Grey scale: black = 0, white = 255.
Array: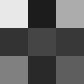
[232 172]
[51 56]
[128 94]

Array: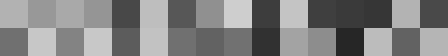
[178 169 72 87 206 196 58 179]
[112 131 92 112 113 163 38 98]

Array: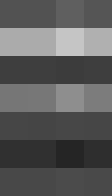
[82 95]
[171 197]
[62 60]
[118 142]
[70 71]
[48 37]
[72 75]

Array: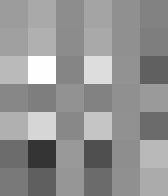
[156 141 144]
[160 140 144]
[186 133 146]
[135 146 144]
[176 136 145]
[108 153 142]
[121 150 144]

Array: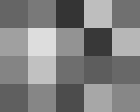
[101 52 112]
[160 147 183]
[132 110 104]
[95 76 135]

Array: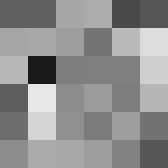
[96 167 73]
[166 157 186]
[183 126 127]
[93 141 126]
[108 144 157]
[140 168 130]

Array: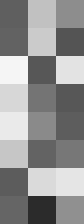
[95 141]
[98 84]
[245 227]
[215 87]
[234 93]
[198 119]
[92 229]
[101 144]

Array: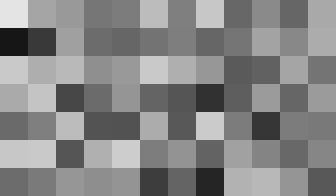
[228 153 124 127 103 102]
[22 160 102 126 117 136]
[201 185 153 175 90 165]
[170 71 149 85 94 102]
[106 188 82 88 124 124]
[199 85 205 147 161 104]
[108 150 148 100 178 149]

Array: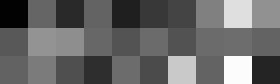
[2 41 31 68 223]
[88 142 83 82 109]
[98 79 108 201 252]
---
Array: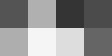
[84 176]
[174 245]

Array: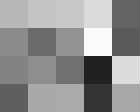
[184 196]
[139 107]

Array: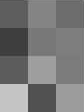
[93 132]
[62 120]

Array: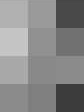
[176 153]
[197 144]

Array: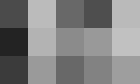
[75 187]
[35 179]

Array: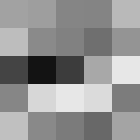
[162 158]
[189 138]

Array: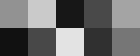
[146 202]
[17 72]
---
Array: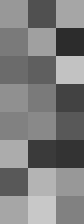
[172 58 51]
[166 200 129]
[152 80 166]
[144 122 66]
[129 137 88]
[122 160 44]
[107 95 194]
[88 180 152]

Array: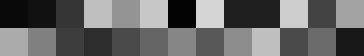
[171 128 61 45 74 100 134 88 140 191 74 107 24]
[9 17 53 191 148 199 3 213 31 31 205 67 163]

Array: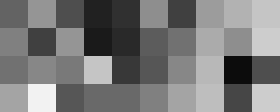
[164 242 86 105 105 128 164 190 70 205]
[128 64 149 26 41 92 113 171 142 205]
[113 135 121 197 56 86 135 184 12 78]
[99 149 78 33 48 142 64 156 178 197]

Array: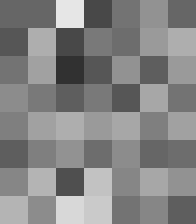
[180 140 216 202 115 134 94]
[140 121 94 121 86 167 115]
[134 180 79 194 134 167 146]
[127 161 174 154 167 127 161]
[115 161 49 86 146 94 154]
[102 102 230 72 115 146 102]
[94 127 146 109 140 102 109]
[86 174 72 121 109 154 174]

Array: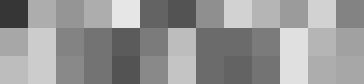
[189 204 137 115 83 137 196 107 99 115 224 173 167]
[167 204 131 115 91 123 189 107 107 123 224 181 161]
[54 173 149 173 230 99 83 143 210 181 155 210 131]

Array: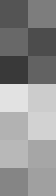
[226 204]
[184 166]
[178 210]
[133 160]
[104 76]
[84 125]
[57 98]
